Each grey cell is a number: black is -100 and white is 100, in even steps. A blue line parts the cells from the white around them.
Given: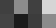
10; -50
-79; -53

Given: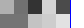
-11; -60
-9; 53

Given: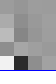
18; 23
11; 20

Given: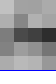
27; 26
5; 39

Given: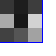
-77; -52
-82; 65

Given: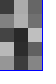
34; -20
38; -12
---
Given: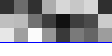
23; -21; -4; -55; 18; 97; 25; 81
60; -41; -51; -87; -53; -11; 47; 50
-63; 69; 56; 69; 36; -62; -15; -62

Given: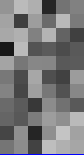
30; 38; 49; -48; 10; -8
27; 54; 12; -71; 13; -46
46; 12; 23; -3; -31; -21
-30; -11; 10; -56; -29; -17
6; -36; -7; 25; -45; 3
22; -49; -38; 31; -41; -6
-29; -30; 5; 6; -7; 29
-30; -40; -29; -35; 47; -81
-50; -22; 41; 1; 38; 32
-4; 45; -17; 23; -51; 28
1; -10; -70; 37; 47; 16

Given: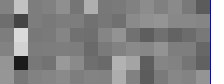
16; 3; 6; -4; -28; 1; 36; 2; 3; -1; 8; 4; 2; -7; 18
-24; -8; 2; 4; -26; 29; 40; -17; -13; 8; 20; -10; -6; -79; 17
-19; -1; -1; 15; 6; 8; 2; -4; -17; -2; -1; -2; -3; 65; 2
-6; -15; -22; -12; -26; -11; 15; 4; -13; -11; 4; -4; -6; 71; -2
4; 7; 7; 16; 14; 8; -12; -7; -11; -2; -2; -5; -2; -47; -14
-29; -5; 8; 0; 10; 1; -4; -6; 37; -8; 12; 1; -2; 52; 2

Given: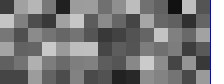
21; -43; -9; 3; 11; -69; -73; -36; -42; 2; -40; -22; 22; -46; -46
-56; 17; -46; 10; 59; 7; -33; -27; 1; -1; -17; -2; 38; -10; -25
-30; -52; -2; -12; -2; -34; -27; -45; 50; 49; 21; 58; -21; -23; 29
27; -18; 0; 53; -21; -35; -48; -56; -33; -9; -20; -9; 9; -37; -7
-21; -62; -25; -19; 30; -46; -20; 9; -28; 55; 26; -55; -39; 0; 54
-34; 50; -87; -24; -11; 48; 12; -12; 23; 22; -75; -6; 43; 26; -53

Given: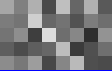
-41; -38; 46; 5; -44; 23; -6; 10
-13; -37; -54; 48; -19; -26; -40; -26
15; -64; 6; -14; 73; -51; 11; -9
-14; -2; -36; -10; -19; 62; -9; -3
-30; 38; -20; 50; -42; 38; 0; 30

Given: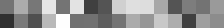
10; 25; -50; 36; 57; 18; 34; -9; -27; -11; -12; 99; 45; -38; -4; -62
21; -10; -2; -34; 32; 73; 75; 63; -34; -50; 78; -9; 80; -7; 35; -9

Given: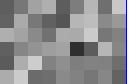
-22; 6; -7; 2; 8; -14; -16; 59; 35
-14; 1; 2; -1; 12; 2; 61; 36; -29
5; 43; -28; -63; 28; 24; 15; 5; -25
2; -7; 59; 33; 34; -11; 8; 28; 37
20; 8; 48; 43; -33; -24; -6; 33; -23
57; -13; 43; -2; -27; 37; 27; -7; -26
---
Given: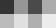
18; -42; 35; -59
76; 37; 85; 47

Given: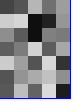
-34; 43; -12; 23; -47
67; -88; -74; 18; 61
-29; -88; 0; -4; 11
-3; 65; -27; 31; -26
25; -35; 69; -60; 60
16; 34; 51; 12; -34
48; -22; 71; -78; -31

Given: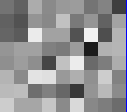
-24; 35; 8; 20; 22; -9; 3; -51; -10
-36; 16; 7; 51; -5; 17; -23; 28; -24
-29; 84; 27; 27; -36; 90; -39; 41; -21
26; 26; 0; -4; 22; -79; 39; 42; 17
23; 11; -46; 51; 85; -17; -2; 36; 12
8; 78; 75; 20; 37; 13; 61; 2; 41
48; -14; 0; -19; -56; 16; 45; 9; 46
30; 30; 55; 8; 70; 7; -2; -15; 61

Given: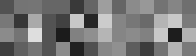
-9; -8; -20; -20; -55; -21; 24; -21; 9; 19; -10; 4; -13; -36
-57; 33; -35; -49; 57; -70; 60; 4; -7; -17; 41; 58; -4; -6
-9; 74; -35; -79; 1; 12; 42; 4; 9; 1; 58; -77; 40; 9
-25; -8; -35; 9; -74; -37; 6; 13; -27; -53; -10; 41; -4; -51

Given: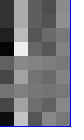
34; -26; -39; 9; -60
34; -26; -35; 12; -60
47; -33; -17; -5; -75
87; -20; -32; 2; -96
7; 2; -1; -6; -24
27; -10; -17; 2; -45
0; -7; -9; -6; -9
27; -14; -24; 6; -45
53; -33; 6; -5; -89

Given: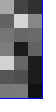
-47; -62; 32
66; 6; -22
-19; -17; -8
-78; -22; -2
-20; -78; 65
-38; -78; -33
-4; -87; -5
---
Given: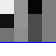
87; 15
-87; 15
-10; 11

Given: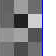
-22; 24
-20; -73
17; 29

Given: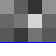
14; -27
-19; -7
-31; -55

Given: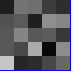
-76; -9
-36; -29
-32; 4

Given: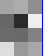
29; 35
-20; -67
-16; -18

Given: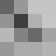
-21; 19
15; -51
44; 3
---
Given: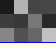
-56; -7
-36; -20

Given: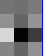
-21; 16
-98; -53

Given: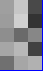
63; -60
-17; 6

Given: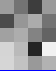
18; 35
36; 3

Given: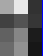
-35; -58
5; -78

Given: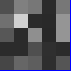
63; -66
-66; 12
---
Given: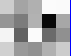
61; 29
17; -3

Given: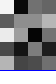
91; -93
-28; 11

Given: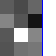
-28; -42
4; -33

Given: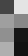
-46; 79
25; 7

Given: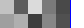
52; -28
25; 37

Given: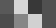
-30; 68
-40; 5
